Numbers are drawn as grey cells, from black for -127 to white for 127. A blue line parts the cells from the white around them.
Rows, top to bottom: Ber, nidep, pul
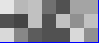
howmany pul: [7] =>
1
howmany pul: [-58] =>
0
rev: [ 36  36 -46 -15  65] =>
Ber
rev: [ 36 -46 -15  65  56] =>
Ber
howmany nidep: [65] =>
3
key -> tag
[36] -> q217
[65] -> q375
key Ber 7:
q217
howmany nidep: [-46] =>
2

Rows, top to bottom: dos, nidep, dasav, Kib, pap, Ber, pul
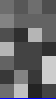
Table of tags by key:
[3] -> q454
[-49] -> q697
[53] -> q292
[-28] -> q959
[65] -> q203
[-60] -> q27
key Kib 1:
q292
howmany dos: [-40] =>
1
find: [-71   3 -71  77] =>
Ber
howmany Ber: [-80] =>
0
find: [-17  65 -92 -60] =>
pul
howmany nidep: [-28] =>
3

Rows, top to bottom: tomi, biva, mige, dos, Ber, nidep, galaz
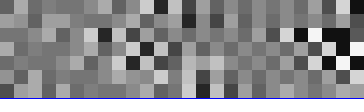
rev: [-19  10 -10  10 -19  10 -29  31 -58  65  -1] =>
nidep
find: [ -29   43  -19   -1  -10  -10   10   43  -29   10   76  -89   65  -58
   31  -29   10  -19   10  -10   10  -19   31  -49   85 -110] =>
tomi
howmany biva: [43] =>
1
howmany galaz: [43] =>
5
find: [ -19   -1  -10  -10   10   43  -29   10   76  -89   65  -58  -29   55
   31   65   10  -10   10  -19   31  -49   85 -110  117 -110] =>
Ber
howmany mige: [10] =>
5

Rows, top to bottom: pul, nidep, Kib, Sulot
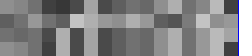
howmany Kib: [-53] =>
3
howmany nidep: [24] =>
4
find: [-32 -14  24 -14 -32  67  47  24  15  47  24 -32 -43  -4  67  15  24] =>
nidep
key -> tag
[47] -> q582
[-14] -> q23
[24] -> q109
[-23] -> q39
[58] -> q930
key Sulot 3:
q23

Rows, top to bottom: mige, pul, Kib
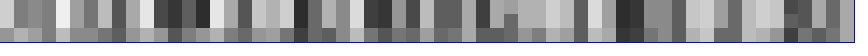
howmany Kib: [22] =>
7
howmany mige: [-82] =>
3
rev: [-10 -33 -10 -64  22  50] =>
Kib
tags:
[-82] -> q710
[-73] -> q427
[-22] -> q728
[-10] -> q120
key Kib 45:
q427

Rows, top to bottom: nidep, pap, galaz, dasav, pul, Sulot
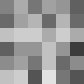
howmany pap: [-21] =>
3
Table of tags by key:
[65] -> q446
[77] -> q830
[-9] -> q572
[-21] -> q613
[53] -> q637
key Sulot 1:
q446
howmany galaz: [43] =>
2
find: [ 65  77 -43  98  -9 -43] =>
Sulot
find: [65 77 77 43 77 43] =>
galaz
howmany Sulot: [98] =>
1

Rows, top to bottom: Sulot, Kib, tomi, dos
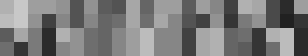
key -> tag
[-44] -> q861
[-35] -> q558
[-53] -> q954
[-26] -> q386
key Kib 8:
q386
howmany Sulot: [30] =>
6
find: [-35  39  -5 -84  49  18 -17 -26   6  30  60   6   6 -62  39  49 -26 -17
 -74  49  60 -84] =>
tomi
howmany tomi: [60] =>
2
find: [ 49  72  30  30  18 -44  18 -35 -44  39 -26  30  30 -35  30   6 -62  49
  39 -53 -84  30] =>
Sulot
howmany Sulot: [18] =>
2

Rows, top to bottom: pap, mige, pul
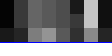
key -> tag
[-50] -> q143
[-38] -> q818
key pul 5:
q818
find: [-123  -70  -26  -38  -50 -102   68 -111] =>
pap
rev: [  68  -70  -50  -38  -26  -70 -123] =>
mige
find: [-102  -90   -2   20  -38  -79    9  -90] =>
pul

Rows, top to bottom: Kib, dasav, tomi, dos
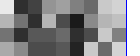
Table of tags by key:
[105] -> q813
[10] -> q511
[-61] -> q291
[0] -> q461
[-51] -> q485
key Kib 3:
q291
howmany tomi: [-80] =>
2
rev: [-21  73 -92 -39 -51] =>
dos
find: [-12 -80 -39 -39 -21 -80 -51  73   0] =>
tomi

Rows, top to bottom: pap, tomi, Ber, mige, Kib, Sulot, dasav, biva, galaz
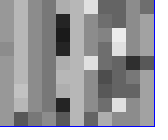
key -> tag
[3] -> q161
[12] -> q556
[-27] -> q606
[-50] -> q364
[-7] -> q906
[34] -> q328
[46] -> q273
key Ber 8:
q161
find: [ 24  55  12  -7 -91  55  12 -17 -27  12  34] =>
tomi
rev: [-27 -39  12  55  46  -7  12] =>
dasav
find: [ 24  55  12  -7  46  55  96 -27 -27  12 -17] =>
pap
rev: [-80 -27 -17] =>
Kib
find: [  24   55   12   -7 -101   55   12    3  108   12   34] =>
Ber
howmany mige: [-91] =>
1

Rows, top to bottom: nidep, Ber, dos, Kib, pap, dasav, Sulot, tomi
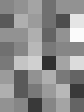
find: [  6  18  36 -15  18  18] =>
nidep
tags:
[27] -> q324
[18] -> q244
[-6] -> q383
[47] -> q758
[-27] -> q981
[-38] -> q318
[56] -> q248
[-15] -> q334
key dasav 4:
q758
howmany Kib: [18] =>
0
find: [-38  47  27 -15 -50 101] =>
Ber
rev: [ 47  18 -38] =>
dasav
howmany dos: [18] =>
3
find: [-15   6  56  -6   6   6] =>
Kib

